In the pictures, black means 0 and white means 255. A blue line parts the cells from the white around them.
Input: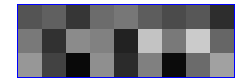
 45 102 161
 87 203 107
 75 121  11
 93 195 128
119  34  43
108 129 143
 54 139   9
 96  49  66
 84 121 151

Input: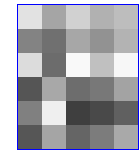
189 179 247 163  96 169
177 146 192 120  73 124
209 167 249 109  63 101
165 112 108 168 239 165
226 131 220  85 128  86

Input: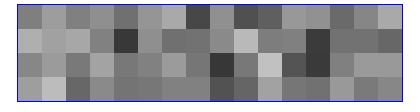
169 103 153 135
134 114 154 122
106 114 128 153
145  59  58 113
152 128  84 118
 95 125 193 162
 80 185 120 101
144 138  55  82
 71 114 118 129
169 112 155 129
149 143 129 119
112  56 120 116
143 129 163 138
128 167 121 103
157 161 155 188
127 175 135 158

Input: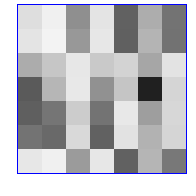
115 114 227 213 215 213 120
173 180 166  32 158 178 181
 97  96 211 197 232 226  97
228 231 201 145 115  97 231
143 152 231 232 204 217 155
240 243 198 182 117 105 240
222 228 172  90  95 115 231

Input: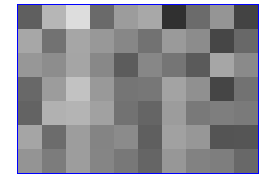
 67 104 138 114 122  85 104
149  70 166  69 126  84 126
107 140  90 144 121 151 130
 48 154 117 163 156 161 151
168 114 135 119 101  95 101
156 135  92 117 114 139 120
106 152 136 153 161 132 133
221 166 165 194 180 157 157
182 114 141 156 177 108 124
 95 167 151 104  99 165 148

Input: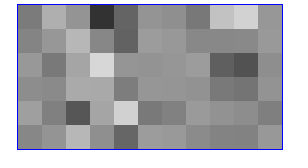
151 153 142 147 127 152
210 137  82 116 141 130
194 136  95 121 146 131
120 136 156 146 154 139
143 152 150 149 129 153
148 156 147 150 121 156
100  98 149 125 209 102
 50 135 215 169 165 143
148 183 165 170  86 183
175 151 121 138 128 148
123 132 152 141 159 135

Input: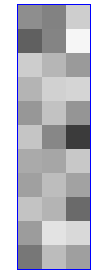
206 246 154 213 149  59 200 162 106 217 159
130 132 182 209 194 135 166 189 180 227 188
142  96 205 180 151 197 170 160 195 156 119

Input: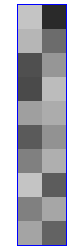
 42 108 150 188 172 146 175  92 166  99
196 182  79  74 159  90 128 196 128 164

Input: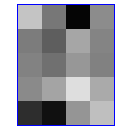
140 132 129 170 191
  5 166 151 222 149
119  94 112 164  16
196 124 130 138  45
